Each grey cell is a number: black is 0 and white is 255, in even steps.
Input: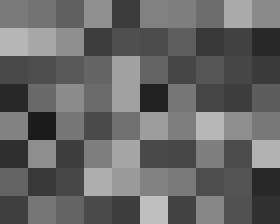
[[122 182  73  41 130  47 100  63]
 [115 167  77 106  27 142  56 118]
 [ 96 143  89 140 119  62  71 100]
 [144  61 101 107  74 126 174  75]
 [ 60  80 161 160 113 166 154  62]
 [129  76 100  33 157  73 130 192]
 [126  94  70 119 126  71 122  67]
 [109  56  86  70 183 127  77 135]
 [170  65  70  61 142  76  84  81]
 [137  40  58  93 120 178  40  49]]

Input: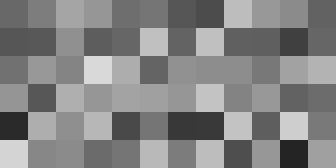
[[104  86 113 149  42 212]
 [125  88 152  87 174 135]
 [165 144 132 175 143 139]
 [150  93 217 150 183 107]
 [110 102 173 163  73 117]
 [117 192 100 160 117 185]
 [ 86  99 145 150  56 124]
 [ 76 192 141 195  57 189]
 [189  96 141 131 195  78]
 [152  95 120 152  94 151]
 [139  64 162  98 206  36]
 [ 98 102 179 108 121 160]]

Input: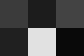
[[ 59  32]
 [ 28 225]
 [ 67   9]]

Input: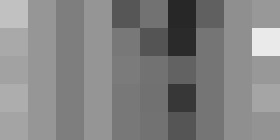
[[193 169 162 173 164]
 [150 150 150 150 150]
 [126 126 126 126 126]
 [149 149 149 149 149]
 [ 86 120 123 120 120]
 [114  84 114 113 114]
 [ 39  42  98  55  85]
 [ 96 117 117 117 117]
 [143 143 143 143 143]
 [152 234 152 165 147]]

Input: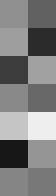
[[144 158  60 137 197  23 133]
 [ 97  43 161 104 238 149 120]]

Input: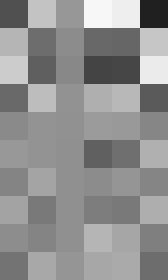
[[ 80 181 204 105 138 152 132 163 141 115]
 [195 109  95 189 147 147 164 121 132 168]
 [151 140 136 146 145 144 144 144 144 149]
 [247 104  68 175 155  96 140 125 181 167]
 [238 102  70 184 153 111 149 121 166 170]
 [ 32 198 235  90 134 176 133 174 127 109]]

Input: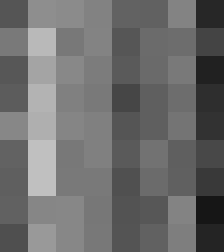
[[ 85 121  87  92 135  98  95  97  79]
 [142 185 164 179 175 192 192 134 153]
 [139 120 136 128 133 120 121 135 135]
 [130 131 124 121 128 128 121 119 120]
 [ 98  86  90  70  85  90  80  83  84]
 [ 97 107 106  95  95 114 107  87  97]
 [131 109 121 109 116  95  96 131 126]
 [ 39  68  33  46  50  72  57  22  36]]

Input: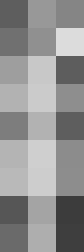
[[ 94 112 158 178 125 180 185  86 106]
 [152 144 200 203 178 207 205 164 174]
 [133 220  93 142  94 140 141  60  62]]
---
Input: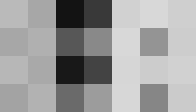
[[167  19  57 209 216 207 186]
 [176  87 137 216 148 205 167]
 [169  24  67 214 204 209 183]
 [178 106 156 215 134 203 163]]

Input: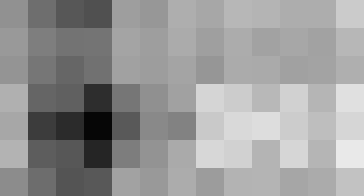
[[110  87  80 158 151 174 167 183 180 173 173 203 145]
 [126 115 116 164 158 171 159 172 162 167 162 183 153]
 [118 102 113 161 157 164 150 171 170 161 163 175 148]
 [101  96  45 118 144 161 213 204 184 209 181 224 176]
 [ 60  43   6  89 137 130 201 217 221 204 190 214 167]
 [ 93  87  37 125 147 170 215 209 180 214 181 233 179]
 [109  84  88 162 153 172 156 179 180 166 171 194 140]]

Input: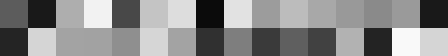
[[ 25 174 242  72 196 221  11 226 156 188 168 153 138 154  25  92]
 [213 163 162 143 214 163  48 126  58  95  65 178  35 249 213  36]]

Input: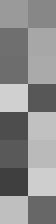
[[135 154]
 [167 111]
 [170 109]
 [ 87 208]
 [193  77]
 [186  89]
 [206  63]
 [103 191]]

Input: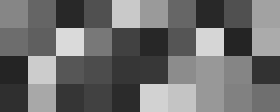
[[101  40  80 201 154 102  40  80 162 134]
 [ 95 218 120  65  39  85 214  36 171 109]
 [204  86  76  54  55 140 152 133  50  36]
 [168  53  65  43 210 196 152 129 111  47]]

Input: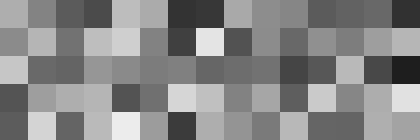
[[131  91  75 189 171  51  55 169 141 134  91  98 104  49 174]
 [181 114 190 207 130  64 228  82 140 104 144 125 158 182 139]
 [105 100 150 138 124 128 102 109 114  69  87 185  72  30 198]
 [158 174 181  83 112 214 192 130 166  94 202 134 173 225  84]
 [212 100 186 236 156  59 174 148 122 184 101 100 175 163  92]]

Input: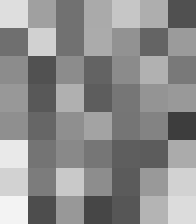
[[160 113 170 198 174  80 222]
 [209 113 171 146 100 155 111]
 [ 81 140  99 139 177 121 140]
 [ 88 176  93 118 148 153 152]
 [102 143 163 117 131  61 143]
 [116 137 118  94  92 171 233]
 [124 201 141  91 153 210 210]
 [ 77 152  70  86 180 220 243]]

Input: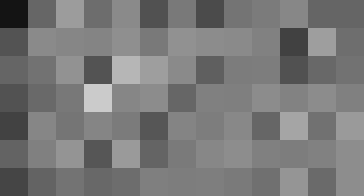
[[102 156 109 138  81 121  75 116 123 135 101 101  20]
 [138 134 132 143 121 145 140 138 129  65 158 110  83]
 [114 146  83 182 158 138  95 124 125  81 104 114 101]
 [105 120 203 134 140 102 128 127 140 130 140 128  82]
 [134 117 133 123  86 132 125 136 102 165 113 154  66]
 [128 148  86 154 100 122 135 141 128 125 129 141  99]
 [ 99 115 104 109 127 125 126 122 112 149 106 141  69]]
